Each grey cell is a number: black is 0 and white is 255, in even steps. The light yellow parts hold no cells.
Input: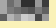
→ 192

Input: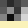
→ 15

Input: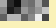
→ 136

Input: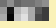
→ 169

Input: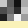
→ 132

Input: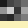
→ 41

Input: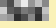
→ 136
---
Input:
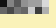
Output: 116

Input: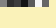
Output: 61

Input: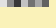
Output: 56

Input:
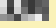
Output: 71

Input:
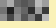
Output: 142

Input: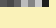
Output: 100

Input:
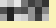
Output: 217

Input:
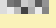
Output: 188

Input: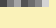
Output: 165

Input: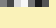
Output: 219
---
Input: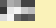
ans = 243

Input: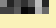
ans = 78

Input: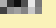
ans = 14

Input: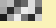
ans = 148

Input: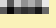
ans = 201

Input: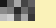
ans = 39

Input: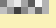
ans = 233

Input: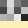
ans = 81
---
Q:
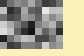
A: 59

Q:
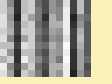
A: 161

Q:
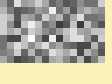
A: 126

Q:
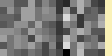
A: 117

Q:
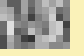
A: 162
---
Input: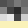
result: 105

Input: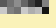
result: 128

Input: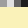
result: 29

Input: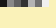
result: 240

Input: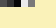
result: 121

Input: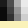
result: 234

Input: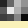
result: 147

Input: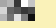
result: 197
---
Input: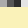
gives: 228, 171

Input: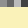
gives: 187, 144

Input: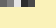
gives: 229, 130

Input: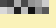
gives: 216, 204

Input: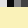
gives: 226, 132

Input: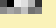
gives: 237, 222

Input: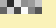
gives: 251, 224
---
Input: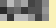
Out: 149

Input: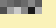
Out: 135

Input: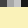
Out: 167

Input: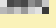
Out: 210

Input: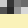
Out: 40

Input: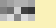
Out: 137

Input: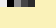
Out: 143

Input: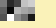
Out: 139

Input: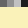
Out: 146
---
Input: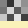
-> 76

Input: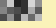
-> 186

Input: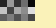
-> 82

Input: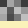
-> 76

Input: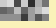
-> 158

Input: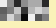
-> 239

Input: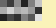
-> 128

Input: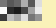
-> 221

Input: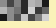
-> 69

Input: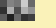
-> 105
